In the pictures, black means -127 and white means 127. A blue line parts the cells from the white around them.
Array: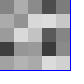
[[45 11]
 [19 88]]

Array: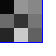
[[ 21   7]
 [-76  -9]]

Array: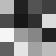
[[ -94  -44]
 [-104  -80]]

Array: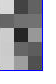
[[-60 -29]
 [-14 -13]]

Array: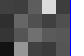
[[-65 -34]
 [-25 -47]]

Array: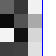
[[-73 113]
 [-44  41]]
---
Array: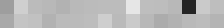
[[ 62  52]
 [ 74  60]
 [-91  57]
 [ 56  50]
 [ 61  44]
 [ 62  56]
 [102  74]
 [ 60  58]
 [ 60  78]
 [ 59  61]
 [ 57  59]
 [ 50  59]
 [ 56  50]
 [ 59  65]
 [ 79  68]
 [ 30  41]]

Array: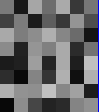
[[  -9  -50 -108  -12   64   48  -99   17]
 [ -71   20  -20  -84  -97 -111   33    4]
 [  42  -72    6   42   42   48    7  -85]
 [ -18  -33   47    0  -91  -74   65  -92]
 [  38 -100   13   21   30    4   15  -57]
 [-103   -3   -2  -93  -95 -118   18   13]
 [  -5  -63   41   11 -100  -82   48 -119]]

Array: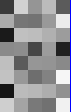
[[ -36  107   28  -95    9  118   17  113]
 [  59   25   48   28   20    2   45  -14]
 [  21  -12   61  -57   22  -17   55   -6]
 [  82   -9   64   13  -36   24   59   36]
 [ -69   43 -101   10   63   66 -106   79]]

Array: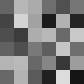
[[  -9  -91   72  -16   29 -106]
 [ -47   50  -22   70  -71   92]
 [ -17 -100   56  -33    6  -94]
 [  43   34   45   -6  -23  -37]
 [  55   84  -67  -48   57   51]
 [ -27  -59  -49  -30   52  -23]]

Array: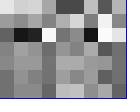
[[  53    7  101  -15  -14  -15  -28]
 [ -40  114  123  -40   22  -32   40]
 [  63   -1 -107   42   26   28   14]
 [ -54   86   11    3   43    8   65]
 [ -54   47  -11   21   43   30   60]
 [  39    3  119  -18  -12  -13  -25]
 [  85   38  -93   19   25    1   10]
 [  81   12 -105   33   25   18   10]
 [ 102   28  -29    3    8  -14  -14]]

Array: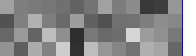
[[ 22   7  -6 -25]
 [-66  13  16  37]
 [-71  -1  28  47]
 [ 12 -13  86 -13]
 [ -2 -14 -17   5]
 [ 33 -46 -22  23]
 [-12 -30  -7  61]
 [-29  29 -82 -78]
 [-15 -22  15  77]
 [ -9  -1  62   2]
 [ -5  49 -27  44]
 [ -1   0  26 -33]
 [ 33 -45 -24  19]]

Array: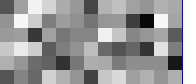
[[  41   36  -36   -1 -104   47]
 [  49  119   38   97   14   20]
 [  21 -119   22  -76   13   49]
 [  33  -66    6  -25   14   31]
 [  64   24   69  -44   -4   89]
 [  51   22  112  -22   42   71]
 [ -58  -10    5   61   45  -60]
 [  24   16    5   18   -8   21]
 [  44   29   -9   -1  -77   49]
 [  85   -1   33  -34  -29   80]
 [ 115   76  -72   77  -19  -23]
 [  31  119   30  106   22    4]
 [ -42   19   26   72   48  -43]]

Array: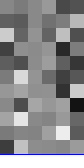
[[ -45   56  -48   -2  -73  -40   75 -108  -24  -36   27]
 [ -54   -2   63  -86  -32  -63  -77   33   25  109    7]
 [  25  -14  -28   21   29  -20   17   23    4   32   11]
 [   9    9   19   11   12   20   16   38    9    3   13]
 [  -4  -36  -27   15  -48   89   35  -50  101    5   65]
 [   7  -31   76  -62  -33   -4   23    9   36   -5  -66]]

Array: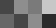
[[ 71 -84]
 [ -5  13]
 [ 14 -57]
 [-57 -24]]
